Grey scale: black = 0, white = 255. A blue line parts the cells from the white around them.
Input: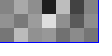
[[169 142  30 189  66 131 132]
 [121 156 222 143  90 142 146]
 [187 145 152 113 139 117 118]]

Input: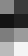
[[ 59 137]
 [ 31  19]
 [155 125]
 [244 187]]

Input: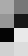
[[119 171]
 [ 24 150]
 [233   4]
 [220 209]]

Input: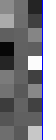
[[111  36 139]
 [109  64 171]
 [ 98 133  95]
 [ 97  95   7]
 [ 95 252  37]
 [ 99  64 123]
 [ 89 136 114]
 [ 99  65  60]
 [ 96  96  85]
 [ 89 199 110]]

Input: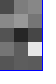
[[125 135  74]
 [152 118 137]
 [ 38  70  83]
 [ 93 230 117]
 [ 93  91  85]]

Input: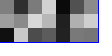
[[ 47 123 210  10  81 139 127]
 [138 216 183  32 176 207 158]
 [201  76  92  34 121 118  16]]

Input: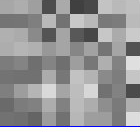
[[173 159  77 170  64  72 195 185 191 167]
 [117 127 185 114 200 184 121 124 186 116]
 [171 138  84 165  88  71 199 171 202 176]
 [181 176 152 165 134 162 116 165  82 173]
 [132 111 132 111 158 119 175 130 223 124]
 [113 113 171 119 194 179 138 125 197 115]
 [157 181 217 165 189 215 113 130  75 127]
 [124 129 173 129 187 173 142 122 175 106]
 [111 100 156 113 183 158 157 120 221 114]]
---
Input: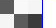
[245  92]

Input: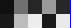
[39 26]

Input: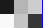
[205 197]

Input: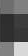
[128  46]

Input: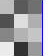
[112 221 133]

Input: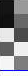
[153  16]

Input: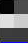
[ 76 224]

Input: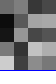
[ 72 164 150 122]
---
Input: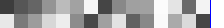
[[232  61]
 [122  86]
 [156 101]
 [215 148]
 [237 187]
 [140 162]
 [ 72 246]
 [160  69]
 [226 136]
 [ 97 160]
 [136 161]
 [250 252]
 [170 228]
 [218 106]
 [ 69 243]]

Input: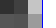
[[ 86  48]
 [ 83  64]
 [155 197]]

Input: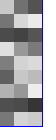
[[120  79 178  96 126 223  75 117 199]
 [211  75 151 199 211 152  67 215 113]
 [203  53 237 187 218 122  85 234  83]]

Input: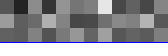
[[ 97 156  86]
 [ 93  94  35]
 [130 107 140]
 [ 83 176  53]
 [121 131 148]
 [151  71 117]
 [100  74 127]
 [160 112 230]
 [ 87 137  72]
 [ 99 129  97]
 [ 91 179  71]
 [127  88 133]]

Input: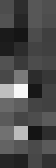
[[ 38  99 113  90 106 191  72  82  29  26  82  77]
 [ 33  87 188  70  95 248 122  58  44  21  38  45]
 [ 71  74  20  77  68  23  44  76  67  76  87  87]
 [ 49  90  45  91  65  66  55  71  64  63  77  80]]

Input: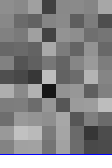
[[131 153 110 125 174  79 129 103 129 136 142]
 [161 193 153 126 138  72  84 106 122 107 137]
 [162 186 148 108 178  55  96  99 160  98 160]
 [116 123 143 151  22 190 119 169  66 133  65]
 [162 165 167  86 147  98 100 124 147 138 137]
 [108 106  86 155 151 108 134 100 142  94 138]
 [ 73  54 127 157  95 180 154 147 111 125 133]
 [ 75  76 107 189 128 133 125 104 117  78 167]]

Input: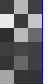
[[165  53  62  46 233  60]
 [ 53 104  70 185  59 183]
 [ 51  63  64 105 197  62]]
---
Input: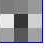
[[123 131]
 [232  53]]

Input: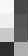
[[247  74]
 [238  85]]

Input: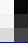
[[247   8]
 [242  41]]

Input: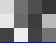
[[216 113]
 [231 106]]

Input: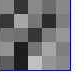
[[135  53]
 [ 55 166]]

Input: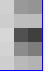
[[208 153]
 [205 189]]

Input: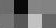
[[108   9]
 [118  87]]
